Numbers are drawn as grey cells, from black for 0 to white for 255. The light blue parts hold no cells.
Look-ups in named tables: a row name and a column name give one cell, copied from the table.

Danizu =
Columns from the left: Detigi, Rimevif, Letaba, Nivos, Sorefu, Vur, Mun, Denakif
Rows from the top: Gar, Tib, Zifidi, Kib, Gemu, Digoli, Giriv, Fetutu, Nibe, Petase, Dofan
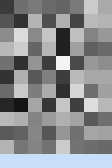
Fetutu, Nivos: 54
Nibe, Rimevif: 175
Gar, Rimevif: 111
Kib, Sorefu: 33
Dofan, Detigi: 179
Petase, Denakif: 162
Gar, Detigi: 59
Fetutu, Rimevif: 20
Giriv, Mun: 110
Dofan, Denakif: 105
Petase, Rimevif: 98
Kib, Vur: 159
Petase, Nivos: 86
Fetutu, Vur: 63
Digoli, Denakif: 167
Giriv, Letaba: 125
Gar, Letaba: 122
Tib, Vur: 68
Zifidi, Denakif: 152
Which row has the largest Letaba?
Tib

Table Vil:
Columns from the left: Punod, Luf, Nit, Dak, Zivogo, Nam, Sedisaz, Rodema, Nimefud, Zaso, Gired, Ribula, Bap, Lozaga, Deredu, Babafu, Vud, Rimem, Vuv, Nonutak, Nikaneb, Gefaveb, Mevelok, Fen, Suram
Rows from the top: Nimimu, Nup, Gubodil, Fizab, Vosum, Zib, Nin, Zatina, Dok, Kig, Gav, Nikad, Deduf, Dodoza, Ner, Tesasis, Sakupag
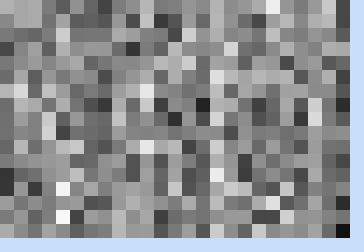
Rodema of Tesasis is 144
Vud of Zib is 184
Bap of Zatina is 139
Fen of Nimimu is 200
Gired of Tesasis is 167
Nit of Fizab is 159
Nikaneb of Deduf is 117
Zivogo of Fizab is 176
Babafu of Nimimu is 179
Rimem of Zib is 164
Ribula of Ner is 145
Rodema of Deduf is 142
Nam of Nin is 104
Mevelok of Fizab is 129
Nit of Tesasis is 98
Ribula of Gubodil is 123

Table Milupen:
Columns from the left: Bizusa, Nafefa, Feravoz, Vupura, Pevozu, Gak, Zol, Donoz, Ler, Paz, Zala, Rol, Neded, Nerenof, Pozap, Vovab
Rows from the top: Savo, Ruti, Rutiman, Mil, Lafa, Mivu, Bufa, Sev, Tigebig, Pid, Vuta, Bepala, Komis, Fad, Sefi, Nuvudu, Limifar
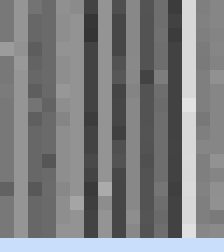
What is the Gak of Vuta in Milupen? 147
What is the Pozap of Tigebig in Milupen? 120
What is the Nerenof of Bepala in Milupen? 217
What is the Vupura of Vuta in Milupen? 106
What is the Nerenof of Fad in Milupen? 218
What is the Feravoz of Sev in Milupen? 116
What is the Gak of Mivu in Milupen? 147
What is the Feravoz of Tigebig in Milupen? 95

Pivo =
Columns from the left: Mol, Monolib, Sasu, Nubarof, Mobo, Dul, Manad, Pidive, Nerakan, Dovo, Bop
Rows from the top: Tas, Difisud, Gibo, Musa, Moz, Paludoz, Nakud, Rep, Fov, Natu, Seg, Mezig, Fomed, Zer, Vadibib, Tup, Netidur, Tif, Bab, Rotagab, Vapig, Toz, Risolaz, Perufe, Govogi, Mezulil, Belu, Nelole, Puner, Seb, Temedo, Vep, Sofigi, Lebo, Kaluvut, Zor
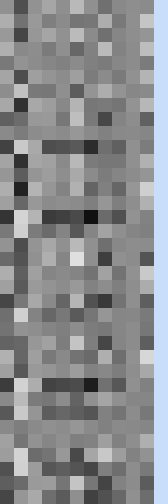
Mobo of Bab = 133
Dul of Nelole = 76
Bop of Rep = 183
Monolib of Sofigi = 211
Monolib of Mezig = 49
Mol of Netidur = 121
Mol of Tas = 145
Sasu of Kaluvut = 154
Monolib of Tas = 79
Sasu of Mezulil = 159
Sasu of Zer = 180
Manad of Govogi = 126
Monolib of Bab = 83
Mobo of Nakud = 143
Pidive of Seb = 129
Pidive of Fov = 71
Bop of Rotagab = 201
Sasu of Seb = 149
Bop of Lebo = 121

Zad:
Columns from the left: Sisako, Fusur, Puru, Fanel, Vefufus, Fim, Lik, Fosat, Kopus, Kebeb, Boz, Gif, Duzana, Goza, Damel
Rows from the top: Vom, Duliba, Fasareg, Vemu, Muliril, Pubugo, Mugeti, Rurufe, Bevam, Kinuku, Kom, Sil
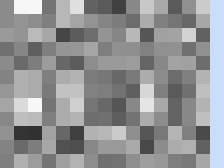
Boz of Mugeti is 215
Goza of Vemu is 112
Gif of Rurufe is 169
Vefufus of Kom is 81
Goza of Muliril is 161
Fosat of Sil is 112
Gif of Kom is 140
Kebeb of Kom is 170
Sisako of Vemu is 112
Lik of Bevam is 110
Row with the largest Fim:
Vom

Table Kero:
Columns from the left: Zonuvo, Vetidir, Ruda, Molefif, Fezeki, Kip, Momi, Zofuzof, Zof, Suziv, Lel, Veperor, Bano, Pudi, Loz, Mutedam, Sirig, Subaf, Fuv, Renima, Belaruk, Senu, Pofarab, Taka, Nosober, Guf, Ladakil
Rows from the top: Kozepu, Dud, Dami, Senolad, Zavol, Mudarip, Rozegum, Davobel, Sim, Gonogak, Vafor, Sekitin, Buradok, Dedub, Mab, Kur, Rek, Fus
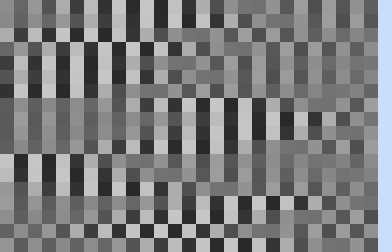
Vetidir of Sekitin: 43
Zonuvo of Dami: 172
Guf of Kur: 157
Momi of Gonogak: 98
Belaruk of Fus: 173
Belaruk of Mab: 193
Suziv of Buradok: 79
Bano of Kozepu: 193
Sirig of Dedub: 113
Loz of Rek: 52
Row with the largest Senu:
Sim

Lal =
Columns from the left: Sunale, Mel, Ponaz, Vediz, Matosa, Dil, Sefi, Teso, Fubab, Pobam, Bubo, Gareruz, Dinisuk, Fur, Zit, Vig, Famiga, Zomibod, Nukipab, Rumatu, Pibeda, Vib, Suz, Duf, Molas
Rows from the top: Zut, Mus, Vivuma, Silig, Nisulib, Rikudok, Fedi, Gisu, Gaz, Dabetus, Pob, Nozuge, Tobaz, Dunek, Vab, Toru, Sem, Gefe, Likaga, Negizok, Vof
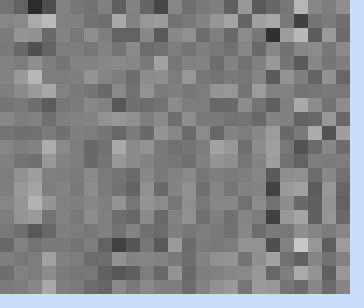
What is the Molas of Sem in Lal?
134
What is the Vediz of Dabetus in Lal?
123
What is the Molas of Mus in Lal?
112
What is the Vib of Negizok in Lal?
170
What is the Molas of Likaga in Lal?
130
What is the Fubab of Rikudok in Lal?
126
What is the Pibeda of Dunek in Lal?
153
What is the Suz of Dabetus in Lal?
170
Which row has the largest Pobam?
Gaz

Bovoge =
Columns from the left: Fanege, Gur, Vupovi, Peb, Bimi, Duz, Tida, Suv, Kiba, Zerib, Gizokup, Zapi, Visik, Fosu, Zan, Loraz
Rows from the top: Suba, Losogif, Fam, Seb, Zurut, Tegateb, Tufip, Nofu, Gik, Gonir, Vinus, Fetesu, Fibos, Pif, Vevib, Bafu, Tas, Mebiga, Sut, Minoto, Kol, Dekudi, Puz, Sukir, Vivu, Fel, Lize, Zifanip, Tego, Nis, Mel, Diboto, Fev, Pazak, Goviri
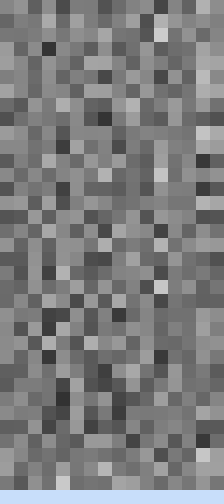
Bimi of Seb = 137
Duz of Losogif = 160
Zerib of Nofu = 178
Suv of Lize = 63
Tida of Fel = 89
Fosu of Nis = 115
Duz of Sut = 135
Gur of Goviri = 88
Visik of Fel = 114
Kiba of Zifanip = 88
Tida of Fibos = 122
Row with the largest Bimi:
Goviri

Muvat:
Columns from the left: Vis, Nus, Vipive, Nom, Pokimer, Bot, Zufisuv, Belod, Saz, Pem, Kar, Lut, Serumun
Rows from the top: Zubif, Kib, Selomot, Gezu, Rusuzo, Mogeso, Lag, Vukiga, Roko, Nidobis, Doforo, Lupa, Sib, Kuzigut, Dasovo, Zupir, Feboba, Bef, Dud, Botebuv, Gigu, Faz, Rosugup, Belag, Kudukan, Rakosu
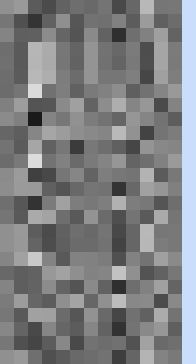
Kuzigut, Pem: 104
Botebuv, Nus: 94
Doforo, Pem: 70
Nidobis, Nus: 94
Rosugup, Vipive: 161
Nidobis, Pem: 146
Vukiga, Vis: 128
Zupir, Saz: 79
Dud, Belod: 124
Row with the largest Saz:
Botebuv

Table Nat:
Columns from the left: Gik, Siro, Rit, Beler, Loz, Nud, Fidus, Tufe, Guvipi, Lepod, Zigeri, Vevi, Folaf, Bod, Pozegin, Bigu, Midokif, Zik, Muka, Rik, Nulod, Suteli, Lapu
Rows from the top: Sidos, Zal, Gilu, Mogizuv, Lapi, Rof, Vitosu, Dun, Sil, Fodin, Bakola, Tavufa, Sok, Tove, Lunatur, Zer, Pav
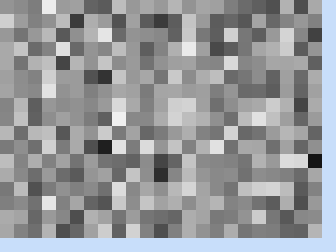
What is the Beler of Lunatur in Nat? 230
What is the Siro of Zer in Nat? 164
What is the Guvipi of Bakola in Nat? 225
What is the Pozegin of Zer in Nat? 164
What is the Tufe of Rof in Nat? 51
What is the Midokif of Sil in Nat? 111
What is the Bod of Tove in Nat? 213
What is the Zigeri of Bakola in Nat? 219
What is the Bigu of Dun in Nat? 111

